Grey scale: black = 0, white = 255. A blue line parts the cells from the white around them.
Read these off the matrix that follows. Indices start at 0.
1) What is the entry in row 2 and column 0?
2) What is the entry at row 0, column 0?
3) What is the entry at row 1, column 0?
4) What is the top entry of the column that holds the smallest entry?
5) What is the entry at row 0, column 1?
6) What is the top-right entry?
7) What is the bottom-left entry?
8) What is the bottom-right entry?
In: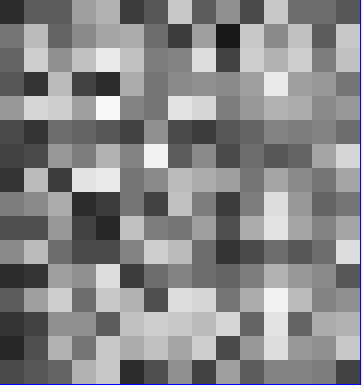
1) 101
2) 44
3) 116
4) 145
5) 93
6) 87
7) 74
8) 67

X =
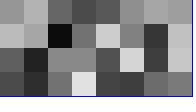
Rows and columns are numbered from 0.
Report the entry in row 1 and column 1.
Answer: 166
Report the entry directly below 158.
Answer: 193
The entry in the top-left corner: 150
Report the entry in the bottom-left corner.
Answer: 75
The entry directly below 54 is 62
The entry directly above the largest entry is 137
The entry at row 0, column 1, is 179
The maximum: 225
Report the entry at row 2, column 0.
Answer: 95
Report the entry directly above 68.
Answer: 81

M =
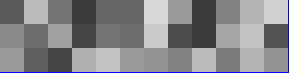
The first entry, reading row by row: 90
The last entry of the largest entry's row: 208
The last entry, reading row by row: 146
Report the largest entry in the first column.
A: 153
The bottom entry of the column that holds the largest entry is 146
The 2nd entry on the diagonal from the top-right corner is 194
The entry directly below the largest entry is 201
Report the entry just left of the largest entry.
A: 102
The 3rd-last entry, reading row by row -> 123
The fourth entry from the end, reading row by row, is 188
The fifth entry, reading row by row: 102

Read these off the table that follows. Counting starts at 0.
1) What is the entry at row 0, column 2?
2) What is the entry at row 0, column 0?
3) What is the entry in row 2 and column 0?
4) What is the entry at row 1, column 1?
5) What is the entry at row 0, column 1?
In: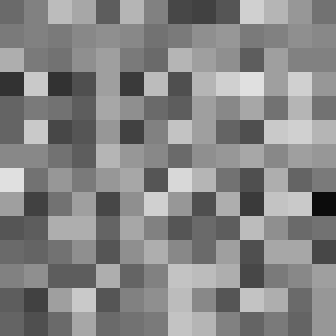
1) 188
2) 106
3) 174
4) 129
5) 129

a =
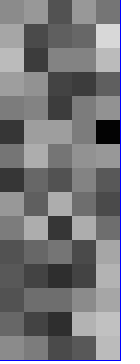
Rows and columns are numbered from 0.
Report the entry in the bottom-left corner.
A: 139
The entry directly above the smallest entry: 146
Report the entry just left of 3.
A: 124
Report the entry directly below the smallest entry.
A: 152
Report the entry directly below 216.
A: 187
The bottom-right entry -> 187
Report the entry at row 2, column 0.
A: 187
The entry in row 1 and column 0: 166
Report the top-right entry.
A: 117
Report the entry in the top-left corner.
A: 139
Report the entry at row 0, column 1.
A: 152
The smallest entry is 3
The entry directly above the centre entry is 117
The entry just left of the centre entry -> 103
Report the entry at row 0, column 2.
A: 82

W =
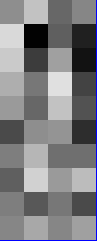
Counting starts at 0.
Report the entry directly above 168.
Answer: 88
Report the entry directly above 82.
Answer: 67
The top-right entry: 134
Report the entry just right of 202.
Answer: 60
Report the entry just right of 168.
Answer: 134
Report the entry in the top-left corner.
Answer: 142
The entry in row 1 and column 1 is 2
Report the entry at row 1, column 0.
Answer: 217
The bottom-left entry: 134
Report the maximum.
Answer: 224
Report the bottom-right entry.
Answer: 160

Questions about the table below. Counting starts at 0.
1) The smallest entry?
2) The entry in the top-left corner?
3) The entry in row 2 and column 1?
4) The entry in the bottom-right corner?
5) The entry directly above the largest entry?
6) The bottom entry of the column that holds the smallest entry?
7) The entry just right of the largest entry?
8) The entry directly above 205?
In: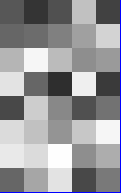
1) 46
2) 87
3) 246
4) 121
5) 148
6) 227
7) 142
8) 102
